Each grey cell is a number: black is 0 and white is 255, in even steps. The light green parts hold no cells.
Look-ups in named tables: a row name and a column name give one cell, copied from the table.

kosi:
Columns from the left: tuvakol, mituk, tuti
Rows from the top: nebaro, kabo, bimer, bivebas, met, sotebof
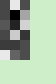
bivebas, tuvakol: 71
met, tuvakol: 59
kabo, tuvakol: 71
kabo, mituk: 0
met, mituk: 59
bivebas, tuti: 53
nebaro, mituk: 232
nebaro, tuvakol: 71
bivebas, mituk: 203
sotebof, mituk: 99
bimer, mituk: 35
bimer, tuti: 210
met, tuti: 76
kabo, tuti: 165
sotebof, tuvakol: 233
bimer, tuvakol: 86
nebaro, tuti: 76
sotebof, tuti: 76
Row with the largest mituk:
nebaro

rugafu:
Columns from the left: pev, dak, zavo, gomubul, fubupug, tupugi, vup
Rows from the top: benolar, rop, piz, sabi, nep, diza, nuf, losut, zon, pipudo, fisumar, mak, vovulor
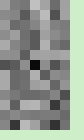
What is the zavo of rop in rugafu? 90
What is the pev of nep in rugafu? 170
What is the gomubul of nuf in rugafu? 10
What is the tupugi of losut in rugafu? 140
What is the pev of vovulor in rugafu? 134
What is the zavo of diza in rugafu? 94
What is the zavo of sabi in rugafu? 111
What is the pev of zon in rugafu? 169
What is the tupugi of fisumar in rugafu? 57
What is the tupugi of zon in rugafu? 102
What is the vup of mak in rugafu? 106
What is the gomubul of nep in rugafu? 90
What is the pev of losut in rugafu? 169
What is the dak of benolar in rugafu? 125
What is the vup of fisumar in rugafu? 121
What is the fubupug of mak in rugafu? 123

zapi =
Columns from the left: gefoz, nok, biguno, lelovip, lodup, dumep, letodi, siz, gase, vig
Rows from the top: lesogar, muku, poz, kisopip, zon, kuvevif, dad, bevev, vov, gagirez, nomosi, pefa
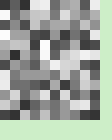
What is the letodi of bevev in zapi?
208
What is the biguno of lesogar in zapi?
49
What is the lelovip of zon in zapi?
63
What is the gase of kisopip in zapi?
77
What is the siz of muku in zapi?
167
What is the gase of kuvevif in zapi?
241
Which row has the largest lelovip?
lesogar

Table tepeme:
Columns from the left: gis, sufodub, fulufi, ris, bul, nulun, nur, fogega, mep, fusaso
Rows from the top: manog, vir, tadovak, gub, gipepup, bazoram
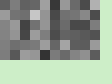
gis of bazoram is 125
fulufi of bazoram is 156
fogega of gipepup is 93
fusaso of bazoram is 92
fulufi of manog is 97
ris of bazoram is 150
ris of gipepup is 122
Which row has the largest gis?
vir

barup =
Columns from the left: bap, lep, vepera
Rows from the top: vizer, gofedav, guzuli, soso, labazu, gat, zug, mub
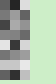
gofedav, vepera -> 99
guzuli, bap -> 68
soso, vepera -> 106
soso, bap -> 133
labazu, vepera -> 214
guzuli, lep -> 170
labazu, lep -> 56
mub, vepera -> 191
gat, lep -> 140
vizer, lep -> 37
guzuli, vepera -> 147
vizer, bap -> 97
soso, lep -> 130
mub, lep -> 48
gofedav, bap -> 121

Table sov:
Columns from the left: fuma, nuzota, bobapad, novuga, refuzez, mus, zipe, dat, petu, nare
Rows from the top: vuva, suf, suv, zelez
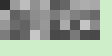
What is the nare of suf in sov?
105
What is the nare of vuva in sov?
168
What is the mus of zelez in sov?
73
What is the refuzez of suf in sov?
149
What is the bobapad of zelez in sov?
101
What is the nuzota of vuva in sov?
156
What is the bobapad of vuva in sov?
189
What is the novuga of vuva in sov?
145
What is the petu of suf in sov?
119
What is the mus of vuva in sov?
87
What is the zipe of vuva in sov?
102
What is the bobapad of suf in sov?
114
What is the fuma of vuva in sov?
45
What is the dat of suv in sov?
83
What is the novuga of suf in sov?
141
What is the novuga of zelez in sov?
199
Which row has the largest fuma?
suf

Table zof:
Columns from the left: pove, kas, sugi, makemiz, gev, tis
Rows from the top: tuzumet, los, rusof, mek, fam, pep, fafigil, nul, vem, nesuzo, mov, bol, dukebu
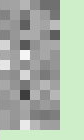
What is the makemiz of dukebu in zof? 183
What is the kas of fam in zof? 148
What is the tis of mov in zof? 148
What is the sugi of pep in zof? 245
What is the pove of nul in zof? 150
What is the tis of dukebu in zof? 158
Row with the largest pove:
fafigil

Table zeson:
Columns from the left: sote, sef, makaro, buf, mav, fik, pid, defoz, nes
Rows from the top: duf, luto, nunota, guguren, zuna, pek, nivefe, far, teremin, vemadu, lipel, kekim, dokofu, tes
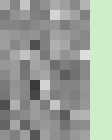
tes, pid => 134
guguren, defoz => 146
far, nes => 136
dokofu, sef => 166
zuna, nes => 139
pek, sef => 167
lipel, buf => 156
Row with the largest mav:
teremin

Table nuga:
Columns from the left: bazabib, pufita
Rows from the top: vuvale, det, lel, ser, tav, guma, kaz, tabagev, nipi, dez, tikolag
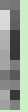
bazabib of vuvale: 123
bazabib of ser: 179
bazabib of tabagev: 118
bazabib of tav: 174
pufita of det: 99
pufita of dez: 55
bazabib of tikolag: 160
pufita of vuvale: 117
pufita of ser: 57
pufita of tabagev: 89
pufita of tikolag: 128
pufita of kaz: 124
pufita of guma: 55
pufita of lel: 95

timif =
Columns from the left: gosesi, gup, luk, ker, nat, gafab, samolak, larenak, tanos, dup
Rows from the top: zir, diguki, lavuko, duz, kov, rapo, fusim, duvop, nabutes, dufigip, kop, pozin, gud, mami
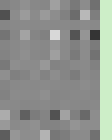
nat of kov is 136
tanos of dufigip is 137
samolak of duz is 141
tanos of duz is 149
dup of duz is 52
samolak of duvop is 133
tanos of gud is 141
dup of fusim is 129
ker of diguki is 139
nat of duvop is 131
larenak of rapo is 122
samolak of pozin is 162
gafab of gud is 131
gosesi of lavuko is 134
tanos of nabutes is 140
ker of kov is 137
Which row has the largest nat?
mami

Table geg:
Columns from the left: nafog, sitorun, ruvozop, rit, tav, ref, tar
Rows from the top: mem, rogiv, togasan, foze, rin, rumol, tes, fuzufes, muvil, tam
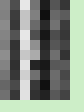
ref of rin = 86
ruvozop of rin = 221
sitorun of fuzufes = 55
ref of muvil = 104
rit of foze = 79
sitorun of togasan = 56
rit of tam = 49
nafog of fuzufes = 117
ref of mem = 85
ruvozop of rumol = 198
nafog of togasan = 139
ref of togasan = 114
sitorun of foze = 83
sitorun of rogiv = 61
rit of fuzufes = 112
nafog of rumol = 142
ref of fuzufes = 108
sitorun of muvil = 74

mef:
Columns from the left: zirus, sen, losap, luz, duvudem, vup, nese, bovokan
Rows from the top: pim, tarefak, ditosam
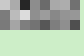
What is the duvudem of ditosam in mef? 87
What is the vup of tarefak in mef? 136
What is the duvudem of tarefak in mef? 156
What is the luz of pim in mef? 141
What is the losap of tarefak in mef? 220
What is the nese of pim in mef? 173
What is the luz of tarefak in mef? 143

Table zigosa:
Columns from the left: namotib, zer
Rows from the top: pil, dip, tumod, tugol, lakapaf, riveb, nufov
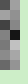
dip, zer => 145
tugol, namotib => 130
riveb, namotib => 139
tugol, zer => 21
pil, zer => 160
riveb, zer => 167
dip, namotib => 162
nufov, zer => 148
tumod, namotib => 66
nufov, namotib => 105
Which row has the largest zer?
lakapaf

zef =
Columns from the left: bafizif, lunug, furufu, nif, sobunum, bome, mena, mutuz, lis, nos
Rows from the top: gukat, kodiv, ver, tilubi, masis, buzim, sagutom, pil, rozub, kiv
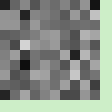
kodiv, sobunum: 126
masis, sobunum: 140
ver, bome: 108
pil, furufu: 95
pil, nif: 167
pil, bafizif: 153
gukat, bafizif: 31
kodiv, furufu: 35
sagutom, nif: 114
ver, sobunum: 116
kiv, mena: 73
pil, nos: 116
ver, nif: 152
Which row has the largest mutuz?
pil

